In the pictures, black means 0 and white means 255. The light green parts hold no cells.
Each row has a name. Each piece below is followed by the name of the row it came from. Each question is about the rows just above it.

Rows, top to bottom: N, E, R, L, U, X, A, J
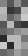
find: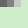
R
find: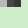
L
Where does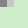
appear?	R
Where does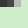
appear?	E
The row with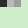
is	A
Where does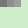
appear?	U

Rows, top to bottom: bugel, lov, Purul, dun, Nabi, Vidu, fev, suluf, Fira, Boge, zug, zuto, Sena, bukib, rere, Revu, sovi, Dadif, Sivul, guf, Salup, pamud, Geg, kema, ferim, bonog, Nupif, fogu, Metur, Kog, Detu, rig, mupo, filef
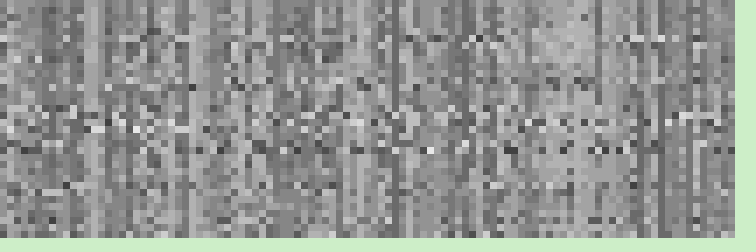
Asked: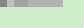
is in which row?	Nabi
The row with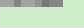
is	bugel
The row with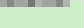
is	Boge
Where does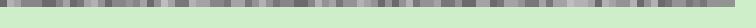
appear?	dun
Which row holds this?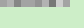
Dadif

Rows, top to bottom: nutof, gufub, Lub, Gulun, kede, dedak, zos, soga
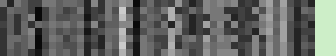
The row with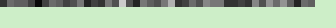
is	gufub
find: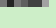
dedak
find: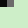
Gulun
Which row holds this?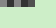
Gulun
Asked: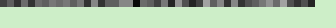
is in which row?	Gulun

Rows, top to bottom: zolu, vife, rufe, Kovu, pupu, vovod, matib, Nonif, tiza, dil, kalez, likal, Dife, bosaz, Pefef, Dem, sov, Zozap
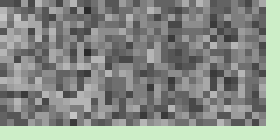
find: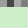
pupu
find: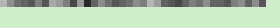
Nonif
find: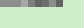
pupu
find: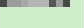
Pefef

